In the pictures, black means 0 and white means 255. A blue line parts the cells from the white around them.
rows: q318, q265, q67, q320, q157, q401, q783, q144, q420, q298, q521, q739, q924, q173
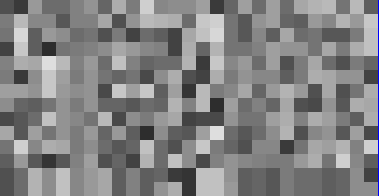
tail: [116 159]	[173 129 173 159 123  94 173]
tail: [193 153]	[ 94 101  87 123 108 108  94 101 141 141]
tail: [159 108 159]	[108 167 179 185 116 185  94]
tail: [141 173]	[ 80  66 173 123 147 135 135  94 123 173 167 147 147  66]
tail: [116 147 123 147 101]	[101  87 108 101 179 129 185  45 159 108 129 101 167  80  73 147  87 173
 167]
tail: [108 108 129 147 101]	[173 123 207 135 141 141 159  58 101 159 108 159 108 167 179 185 116 185
  94]
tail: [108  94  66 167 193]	[215 116  87 135  94 167 108 116  87  87 123 193]

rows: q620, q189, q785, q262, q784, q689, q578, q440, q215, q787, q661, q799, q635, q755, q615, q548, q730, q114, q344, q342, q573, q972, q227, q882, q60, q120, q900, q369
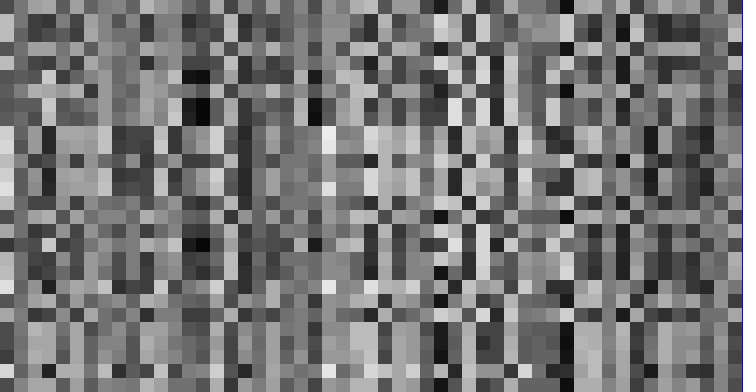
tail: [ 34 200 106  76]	[200 106 118  68 146  40 132 124  55 132 112  68 124  76]
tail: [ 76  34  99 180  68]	[ 76 153 106  92  92  20 160 187 112 166  61 132 160 160 166  84 124  47]
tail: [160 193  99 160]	[ 40 187 153 166  47 200 106  40  61 174 193 106 153 106  27 153  84  55
  34 139 124]
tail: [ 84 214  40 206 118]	[ 92 200  99 112  68 139  34 132 112  68 146 106  61 106  68]
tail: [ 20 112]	[180  55  68 166  99  92  92  14 166 174 132 166  55 124 146 139 153 106
 146  68]
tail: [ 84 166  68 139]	[112 160  99 146  68 153 153 166 193  68 166 153  92  20  99 180  68  68
 180  92  99  99  20 174 187 124 166  47 118 174 139 153  92 139  68]
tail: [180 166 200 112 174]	[ 47 187 139 160  55 214 146  55  40 153 187 118 146 106  27 153  84  76
  40 132 124]

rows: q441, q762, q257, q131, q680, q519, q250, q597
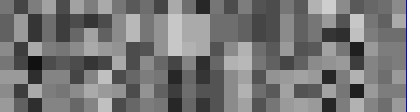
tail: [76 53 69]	[170  76 139 103  69 132  46 103 178 184 118  97  69  97 139 147 154  61
 132 118 125]
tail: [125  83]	[ 76 118  89 178 206 139  89 103 110 139]
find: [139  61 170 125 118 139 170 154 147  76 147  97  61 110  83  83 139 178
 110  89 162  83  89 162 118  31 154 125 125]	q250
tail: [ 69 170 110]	[ 39 118  76 125  83  76 118  89 178 206 139  89 103 110 139]

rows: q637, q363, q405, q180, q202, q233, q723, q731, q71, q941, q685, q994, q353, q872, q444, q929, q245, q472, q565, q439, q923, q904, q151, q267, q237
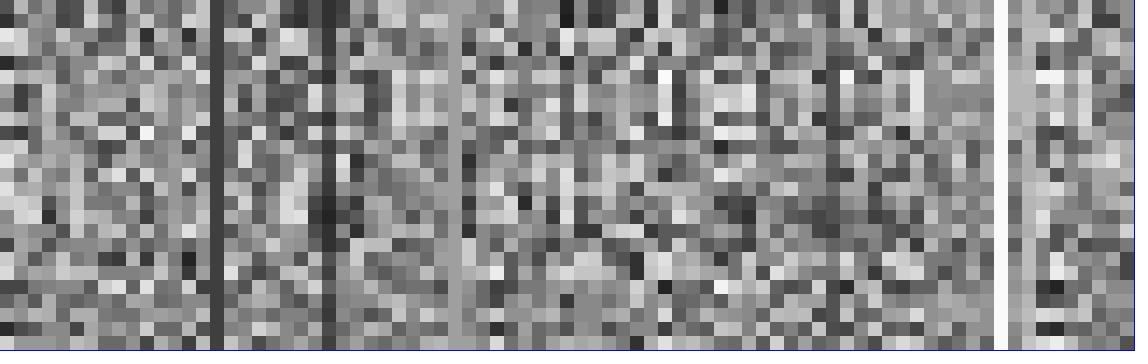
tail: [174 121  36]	[137  63 182 174  90 145 145  82 188  82 137 203  98 121 145 137 105 159
 159 203 137 174  90 129  76 159 121 209 203 105  82  49 203 224 159 174
 137  57 113 203 137 137 203 166 182 129 217 129 105 217 203 174 121 121
 113 151  90 250 129 188 121 224 137 145 129 166  70]
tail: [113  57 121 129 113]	[151  49 145  98  82 145 224  98 137 137  90 113 203 196 137 182  90 129
 145 159  70  82 113 217 105  70  82 151 182 113 137 166 250 159 174  63
 137 105 166 113 113 166]
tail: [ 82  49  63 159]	[121 196 188 145 137 151 159 159 129 137 209 121 129 129  36 137  63  76
 129 166  63 209 137 105 137  36 105  76 129  98 121 137  90  82 209  82
 188 151 166 137 182 137 151 166 145 250 137 182 137 151 105 188  82 129
 145]

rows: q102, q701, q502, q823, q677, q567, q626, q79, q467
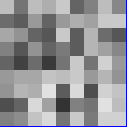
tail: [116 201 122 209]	[209]
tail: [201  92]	[181 108  86]

